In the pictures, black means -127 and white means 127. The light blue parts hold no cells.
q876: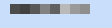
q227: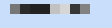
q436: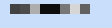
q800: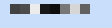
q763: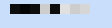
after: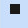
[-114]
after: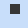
[2]
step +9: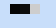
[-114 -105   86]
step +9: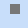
[1]
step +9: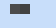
[-42 -52]
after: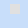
[77]

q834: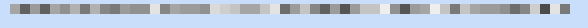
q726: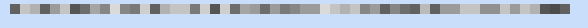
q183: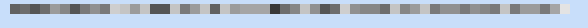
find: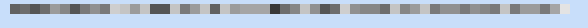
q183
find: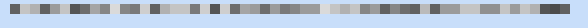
q726
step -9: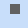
[-39]
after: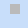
[-30]

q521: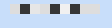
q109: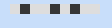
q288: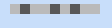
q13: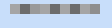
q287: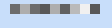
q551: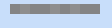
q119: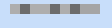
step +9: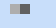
[ 55 -21]
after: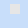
[93]
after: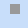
[37]
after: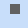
[58]

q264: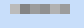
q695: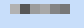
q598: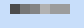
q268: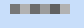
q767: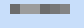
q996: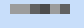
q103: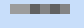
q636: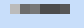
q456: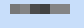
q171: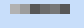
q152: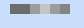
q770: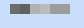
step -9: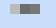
[ 50 -28 -17]
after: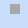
[4]
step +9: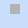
[59]
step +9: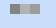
[13 59 37]
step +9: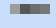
[ 37 -31 -10   1]
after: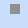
[50]
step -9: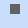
[-39]

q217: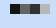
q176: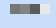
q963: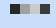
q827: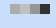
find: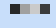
q963
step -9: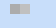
[35 55]
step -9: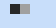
[-96  23]

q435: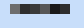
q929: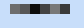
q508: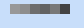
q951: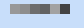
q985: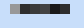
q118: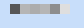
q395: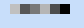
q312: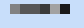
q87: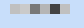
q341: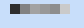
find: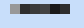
q985
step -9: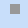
[15]
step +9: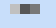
[ 73 -32   2]
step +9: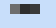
[ -9 -72 -60]
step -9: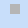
[44]
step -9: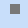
[-16]
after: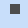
[-125]

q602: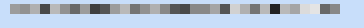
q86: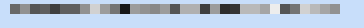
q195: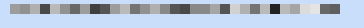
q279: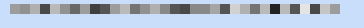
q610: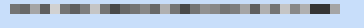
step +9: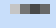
[ 78  -2 -45 -14]
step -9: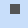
[-51]

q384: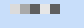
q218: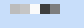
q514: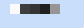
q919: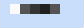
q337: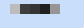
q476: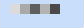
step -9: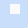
[113]
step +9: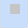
[78]
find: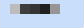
q337
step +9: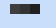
[-56 -66 -86]
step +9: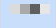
[100  50 -23 111]
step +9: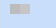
[69 78]

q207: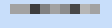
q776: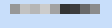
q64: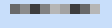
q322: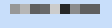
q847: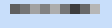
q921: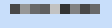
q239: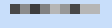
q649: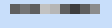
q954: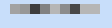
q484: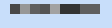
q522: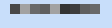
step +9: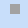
[43]
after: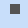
[34]
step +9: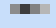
[ 20 -57  10  63]
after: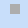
[-10]
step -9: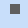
[-41]
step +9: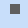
[-23]

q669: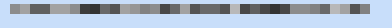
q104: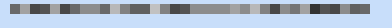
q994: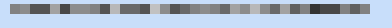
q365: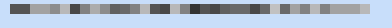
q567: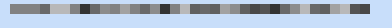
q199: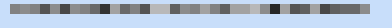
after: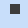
[-76]
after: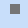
[34]
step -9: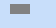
[-8 -8]
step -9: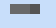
[-31 -31 -52]
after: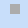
[12]
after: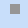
[1]

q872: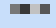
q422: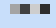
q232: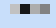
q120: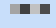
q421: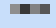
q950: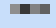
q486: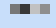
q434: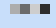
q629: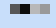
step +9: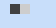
[-53  86]
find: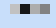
q232
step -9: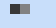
[-80  -7]

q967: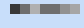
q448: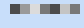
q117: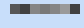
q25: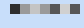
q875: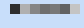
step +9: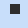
[-72]
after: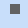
[68]
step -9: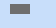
[-26 -26]
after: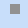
[38]
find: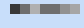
q967
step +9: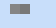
[14  2]

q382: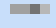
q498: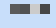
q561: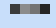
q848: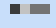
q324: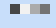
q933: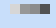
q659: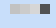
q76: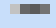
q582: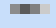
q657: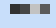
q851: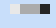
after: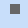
[-36]
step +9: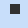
[-69]
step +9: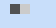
[-36  84]
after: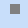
[75]
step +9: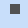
[-36]
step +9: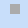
[52]

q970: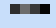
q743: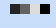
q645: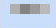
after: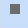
[-70]
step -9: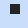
[-100]
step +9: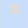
[101]
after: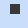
[-123]

